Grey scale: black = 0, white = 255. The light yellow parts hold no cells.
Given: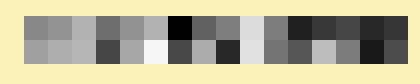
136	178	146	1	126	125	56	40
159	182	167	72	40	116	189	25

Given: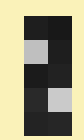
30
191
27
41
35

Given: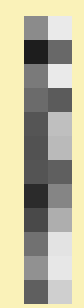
139
29
122
107
85
82
84
43
73
113
145
95

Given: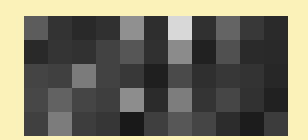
92	41	144	216	100	42
41	49	86	139	80	41
68	123	56	74	55	39
71	69	141	125	70	33
64	61	25	87	44	60

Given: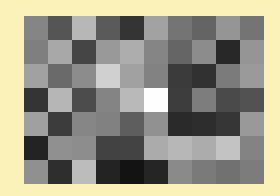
133	183	52	116	149
127	69	173	101	40
161	140	161	59	123
52	76	185	61	74
160	134	94	42	54
35	141	67	183	195
144	188	19	138	113

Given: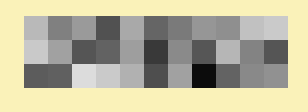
185	154	169	122	143	202
201	85	158	138	182	85
92	220	177	161	99	145

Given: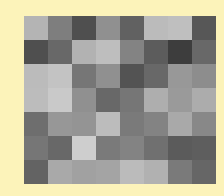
180	80	97	192
79	179	131	61
187	119	83	152
188	144	118	154
110	148	121	168
119	206	131	90
99	161	187	122
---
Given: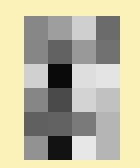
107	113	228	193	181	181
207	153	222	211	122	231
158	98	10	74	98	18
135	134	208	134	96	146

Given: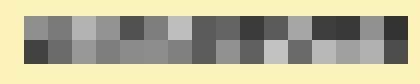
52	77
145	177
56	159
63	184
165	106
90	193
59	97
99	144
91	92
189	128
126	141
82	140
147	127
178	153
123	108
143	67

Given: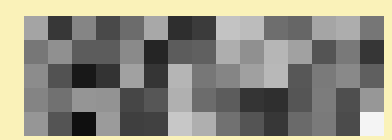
118	54	95	151	244
173	121	137	78	75
165	84	122	124	122
102	161	87	85	106
110	182	184	47	55
188	144	160	52	84
195	174	133	92	113
59	96	119	108	175
46	92	181	176	199
168	37	53	86	65
108	138	161	70	63
73	92	51	147	155
133	92	24	149	15
55	144	82	113	84
164	119	140	132	150

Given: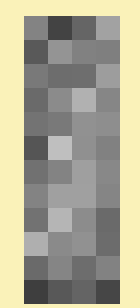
162	127	157	134	142	129	136	133	106	108	130	70
101	129	110	177	145	144	159	160	140	145	109	100
67	148	109	139	121	191	131	160	181	138	133	88
131	89	121	106	115	85	113	131	114	175	106	62

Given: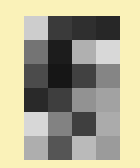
39	216	133	162	171	155
47	176	65	146	63	186
58	28	22	62	130	85
205	116	75	41	215	174

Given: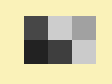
161	203
205	62
71	34

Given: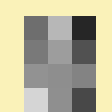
38	81	131	72
183	157	142	143
110	121	146	213

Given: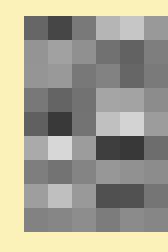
153	126	122	140	156	109	140	117	134
198	98	102	163	211	56	145	81	139
181	113	130	165	192	62	151	80	124
121	144	120	114	115	156	132	153	141
70	161	153	100	57	215	115	191	134
102	148	149	120	96	170	126	158	130

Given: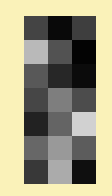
62	3	11	76	209	92	15
9	82	39	126	100	153	171
68	185	88	70	34	103	56
